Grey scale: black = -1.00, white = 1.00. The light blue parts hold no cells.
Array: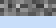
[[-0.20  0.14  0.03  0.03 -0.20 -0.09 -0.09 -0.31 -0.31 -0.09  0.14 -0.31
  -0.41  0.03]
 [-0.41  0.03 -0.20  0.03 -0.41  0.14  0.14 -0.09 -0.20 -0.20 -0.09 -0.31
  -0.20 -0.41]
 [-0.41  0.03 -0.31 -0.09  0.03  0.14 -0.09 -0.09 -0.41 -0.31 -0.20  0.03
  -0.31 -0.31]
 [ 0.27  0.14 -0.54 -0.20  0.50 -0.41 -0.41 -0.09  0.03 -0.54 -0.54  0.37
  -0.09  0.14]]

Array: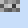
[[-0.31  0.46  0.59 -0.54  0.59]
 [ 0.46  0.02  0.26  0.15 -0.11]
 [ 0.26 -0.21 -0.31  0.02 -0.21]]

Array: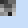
[[ 0.43 -0.03 -0.03  0.33]
 [-0.63 -0.51 -0.16 -0.16]
 [-0.03 -0.39 -0.39  0.10]
 [ 0.10  0.23 -0.76  0.55]]

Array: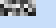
[[-0.15 -0.81  0.75  0.21 -0.27  0.43  0.10 -0.81 -0.71]
 [-0.71  0.65  0.43  0.65  0.87 -0.27  0.87 -0.15  0.31]
 [ 0.75  0.31 -0.15 -0.61 -0.03 -0.49 -0.49  0.21  0.65]
 [-0.38 -0.71 -0.49 -0.03 -0.61  0.21 -0.92  0.53 -0.38]]

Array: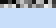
[[ 0.26  0.77  0.39  0.77 -0.68  0.26  0.64 -0.24  0.39 -0.11  0.00  0.87
   0.64 -0.34]
 [-0.90 -0.90 -0.44 -1.00  0.13  0.51  0.00 -0.11 -0.78  0.51  0.39 -0.90
   0.51 -0.56]]

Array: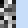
[[-0.97  0.31  0.93 -0.74]
 [-0.16 -0.40  0.69 -0.63]
 [-0.86  0.82  0.56 -0.97]
 [ 0.43 -0.63  0.43  0.19]
 [-0.16  0.31  0.08  0.08]
 [-0.74  0.56 -0.04 -0.28]
 [ 0.82 -0.50 -0.50 -0.28]]

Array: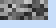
[[-0.36  0.32  0.44 -0.36  0.32  0.44  0.32  0.10 -0.70 -0.48 -0.48 -0.60]
 [-0.12  0.10  0.20 -0.02  0.10  0.10  0.55  0.44 -0.36 -0.23  0.44 -0.02]
 [-0.70 -0.60  0.10 -0.12 -0.36 -0.70 -0.12 -0.48 -0.02 -0.12 -0.02 -0.48]
 [ 0.20  0.20 -0.36 -0.12 -0.23 -0.23 -0.70 -0.60  0.32 -0.60 -0.48  0.20]
 [ 0.32  0.32 -0.70  0.55  0.10 -0.23 -0.36 -0.70 -0.23 -0.23 -0.60  0.20]]
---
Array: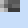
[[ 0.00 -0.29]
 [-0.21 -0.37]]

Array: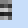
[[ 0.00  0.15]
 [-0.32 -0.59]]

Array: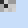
[[ 0.60  0.21]
 [-0.69  0.58]]

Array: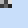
[[-0.46  0.75]
 [-0.21 -0.73]]

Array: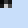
[[-0.56 -0.84]
 [ 0.60 -0.42]]

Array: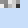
[[0.08 0.81]
 [0.03 0.44]]

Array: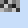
[[-0.63  0.47]
 [ 0.62 -0.39]]
